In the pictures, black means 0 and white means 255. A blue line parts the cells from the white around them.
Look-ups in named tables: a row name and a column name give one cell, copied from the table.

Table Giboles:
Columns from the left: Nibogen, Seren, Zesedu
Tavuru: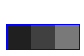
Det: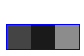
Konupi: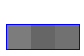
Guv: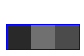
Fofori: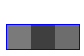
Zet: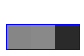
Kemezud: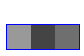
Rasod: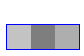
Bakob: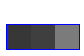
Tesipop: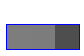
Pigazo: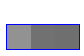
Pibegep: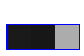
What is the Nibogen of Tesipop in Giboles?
125
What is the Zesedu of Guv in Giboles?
75
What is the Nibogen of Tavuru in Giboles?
32
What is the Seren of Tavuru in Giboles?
64
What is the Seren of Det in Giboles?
26
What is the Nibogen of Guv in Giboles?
41
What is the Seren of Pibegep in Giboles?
23
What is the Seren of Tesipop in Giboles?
124
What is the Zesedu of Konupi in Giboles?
113
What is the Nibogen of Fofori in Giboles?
122
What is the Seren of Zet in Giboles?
137
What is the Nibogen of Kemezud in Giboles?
153
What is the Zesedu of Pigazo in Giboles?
111
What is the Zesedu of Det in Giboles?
140
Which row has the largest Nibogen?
Rasod

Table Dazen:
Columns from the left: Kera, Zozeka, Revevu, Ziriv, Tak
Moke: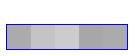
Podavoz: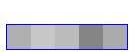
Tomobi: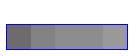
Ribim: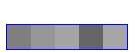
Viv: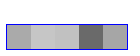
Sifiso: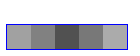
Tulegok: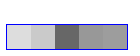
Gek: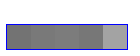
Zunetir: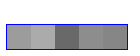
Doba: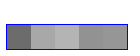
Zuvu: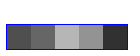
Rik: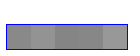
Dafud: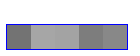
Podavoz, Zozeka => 199
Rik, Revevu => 133
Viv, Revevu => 193
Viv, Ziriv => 106
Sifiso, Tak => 171
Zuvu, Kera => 79
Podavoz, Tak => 170
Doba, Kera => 108
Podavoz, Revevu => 187
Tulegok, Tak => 157
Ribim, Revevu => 164
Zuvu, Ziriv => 147

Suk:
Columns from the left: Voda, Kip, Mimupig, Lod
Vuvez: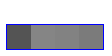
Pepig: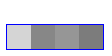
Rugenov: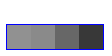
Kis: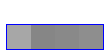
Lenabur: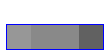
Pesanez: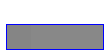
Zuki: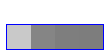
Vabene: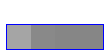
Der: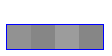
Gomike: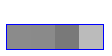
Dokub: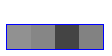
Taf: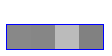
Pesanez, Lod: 136
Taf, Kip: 134
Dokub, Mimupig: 68
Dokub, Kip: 134
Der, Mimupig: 156
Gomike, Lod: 187
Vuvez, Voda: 84
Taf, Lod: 129
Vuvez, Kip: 133
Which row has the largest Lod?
Gomike

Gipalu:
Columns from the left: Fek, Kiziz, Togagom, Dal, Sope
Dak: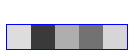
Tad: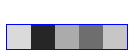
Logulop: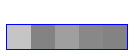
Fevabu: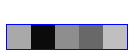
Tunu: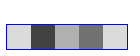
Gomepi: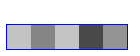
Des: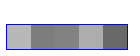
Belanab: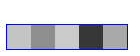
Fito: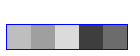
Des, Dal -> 173
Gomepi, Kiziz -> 133
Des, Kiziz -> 125
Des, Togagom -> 130
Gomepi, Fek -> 195
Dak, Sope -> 214
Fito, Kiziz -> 159
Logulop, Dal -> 136
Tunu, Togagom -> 176
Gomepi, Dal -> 73
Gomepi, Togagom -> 196
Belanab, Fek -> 196
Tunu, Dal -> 114

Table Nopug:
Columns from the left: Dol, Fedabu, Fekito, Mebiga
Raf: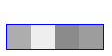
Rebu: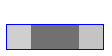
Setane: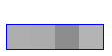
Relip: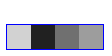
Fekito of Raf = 139
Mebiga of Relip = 157
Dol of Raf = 173
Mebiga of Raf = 157
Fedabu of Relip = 33
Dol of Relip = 210
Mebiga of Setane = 180
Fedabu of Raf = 238
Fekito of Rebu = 113
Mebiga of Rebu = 196
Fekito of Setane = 141
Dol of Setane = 174
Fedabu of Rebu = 113
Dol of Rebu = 207
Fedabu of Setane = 172
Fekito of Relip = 112

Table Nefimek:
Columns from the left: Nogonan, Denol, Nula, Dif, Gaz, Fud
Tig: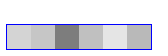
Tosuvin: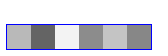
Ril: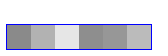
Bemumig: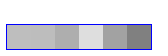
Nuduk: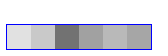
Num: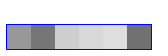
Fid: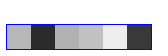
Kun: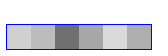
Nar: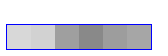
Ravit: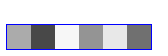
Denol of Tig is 198
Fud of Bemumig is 128
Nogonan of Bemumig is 190
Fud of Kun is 174
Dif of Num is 216
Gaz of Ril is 151

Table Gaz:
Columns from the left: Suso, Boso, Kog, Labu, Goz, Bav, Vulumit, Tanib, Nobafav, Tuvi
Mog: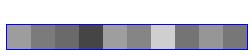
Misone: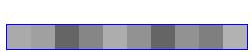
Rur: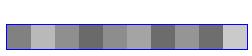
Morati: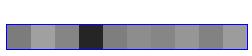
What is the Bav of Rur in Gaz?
164
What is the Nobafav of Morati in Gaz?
130
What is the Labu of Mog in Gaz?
69
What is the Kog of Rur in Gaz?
143
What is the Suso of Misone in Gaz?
170
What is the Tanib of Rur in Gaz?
149
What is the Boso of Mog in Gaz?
123
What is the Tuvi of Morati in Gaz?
156
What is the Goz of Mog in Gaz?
158
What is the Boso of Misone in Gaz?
160
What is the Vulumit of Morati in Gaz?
134
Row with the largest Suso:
Misone

